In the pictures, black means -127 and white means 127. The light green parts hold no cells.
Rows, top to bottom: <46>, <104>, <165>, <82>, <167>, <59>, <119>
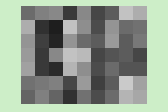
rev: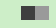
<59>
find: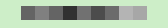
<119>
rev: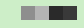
<167>

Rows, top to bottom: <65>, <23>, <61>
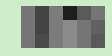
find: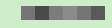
<61>
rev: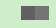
<23>
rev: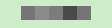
<61>
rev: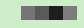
<65>
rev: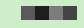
<65>

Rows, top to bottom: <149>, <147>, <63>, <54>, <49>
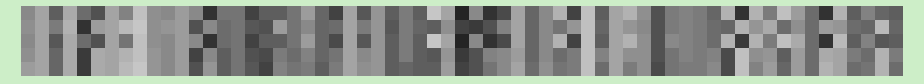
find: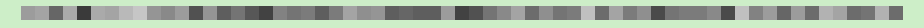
<49>
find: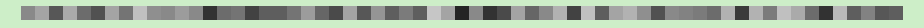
<63>

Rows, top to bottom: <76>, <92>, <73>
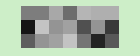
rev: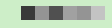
<92>
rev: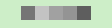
<73>
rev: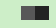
<73>
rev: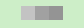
<73>
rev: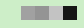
<92>
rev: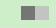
<73>
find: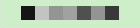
<92>

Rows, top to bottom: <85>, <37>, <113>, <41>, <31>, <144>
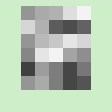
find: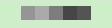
<144>
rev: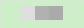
<85>
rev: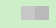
<113>
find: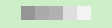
<85>
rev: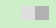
<85>
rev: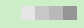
<113>

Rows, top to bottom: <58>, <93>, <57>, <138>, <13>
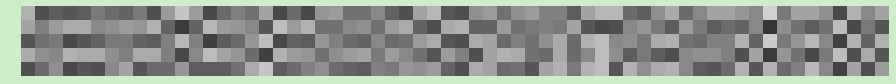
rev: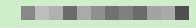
<57>
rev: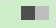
<138>

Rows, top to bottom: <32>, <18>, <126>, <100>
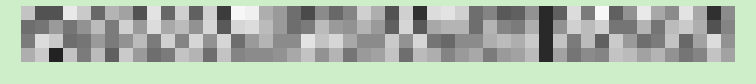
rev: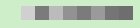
<126>
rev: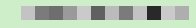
<126>
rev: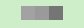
<100>
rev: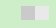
<32>

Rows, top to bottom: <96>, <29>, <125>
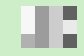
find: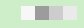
<29>
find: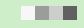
<96>

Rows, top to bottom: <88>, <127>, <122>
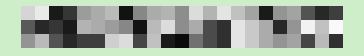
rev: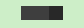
<122>
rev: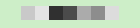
<127>
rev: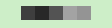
<88>
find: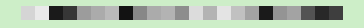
<88>
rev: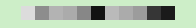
<88>

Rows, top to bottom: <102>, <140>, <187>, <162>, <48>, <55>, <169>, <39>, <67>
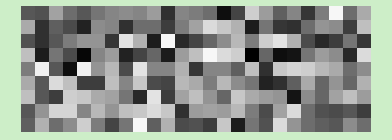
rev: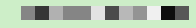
<48>
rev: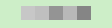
<39>
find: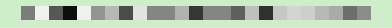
<48>
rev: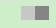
<55>
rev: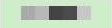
<55>
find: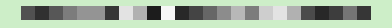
<187>
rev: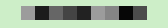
<162>

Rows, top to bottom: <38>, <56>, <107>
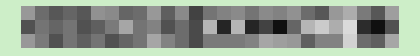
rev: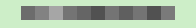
<107>
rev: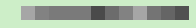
<107>

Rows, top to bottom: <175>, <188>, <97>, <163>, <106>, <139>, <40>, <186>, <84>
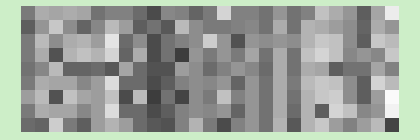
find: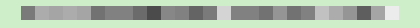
<175>
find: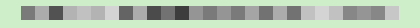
<163>
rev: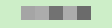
<106>
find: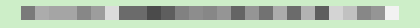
<186>
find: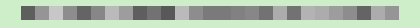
<188>
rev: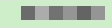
<186>

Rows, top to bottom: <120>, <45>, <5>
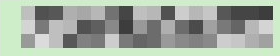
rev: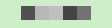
<120>
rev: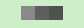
<45>
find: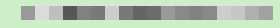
<5>
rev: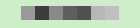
<45>
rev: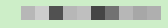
<120>
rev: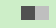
<120>

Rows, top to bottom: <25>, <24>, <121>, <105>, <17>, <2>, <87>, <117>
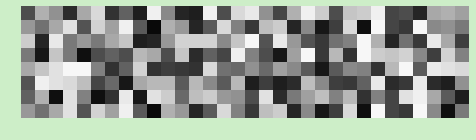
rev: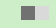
<17>
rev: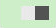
<121>
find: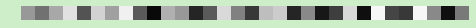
<117>
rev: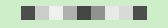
<25>

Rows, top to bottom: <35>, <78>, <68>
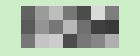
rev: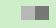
<78>
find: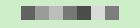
<35>
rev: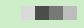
<35>

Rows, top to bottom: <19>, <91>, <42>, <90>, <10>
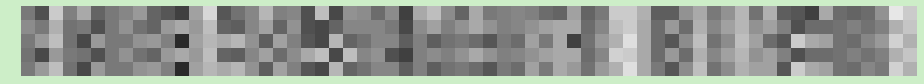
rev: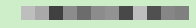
<19>
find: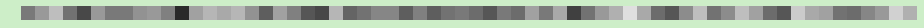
<42>
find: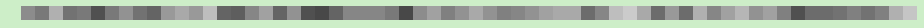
<91>

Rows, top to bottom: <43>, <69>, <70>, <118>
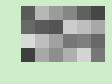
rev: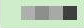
<118>
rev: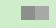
<118>
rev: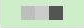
<69>
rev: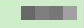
<70>

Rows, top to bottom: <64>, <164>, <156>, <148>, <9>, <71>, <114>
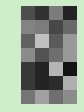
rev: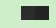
<71>
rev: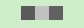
<156>
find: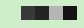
<9>

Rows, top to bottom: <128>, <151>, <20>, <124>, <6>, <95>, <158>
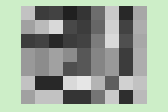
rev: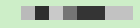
<158>
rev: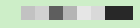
<95>
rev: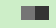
<158>
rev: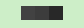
<20>
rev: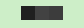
<128>
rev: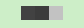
<128>

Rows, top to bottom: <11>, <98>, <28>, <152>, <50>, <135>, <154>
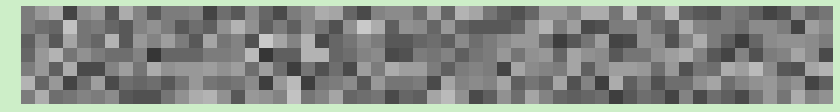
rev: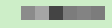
<50>
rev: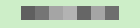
<11>

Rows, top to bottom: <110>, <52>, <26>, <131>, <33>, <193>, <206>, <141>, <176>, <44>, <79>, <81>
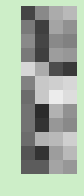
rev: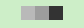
<79>
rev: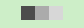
<33>
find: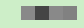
<26>
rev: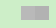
<44>

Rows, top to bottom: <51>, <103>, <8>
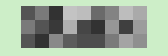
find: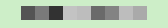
<51>
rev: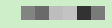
<51>
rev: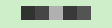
<103>
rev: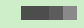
<8>
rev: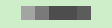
<8>
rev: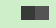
<103>

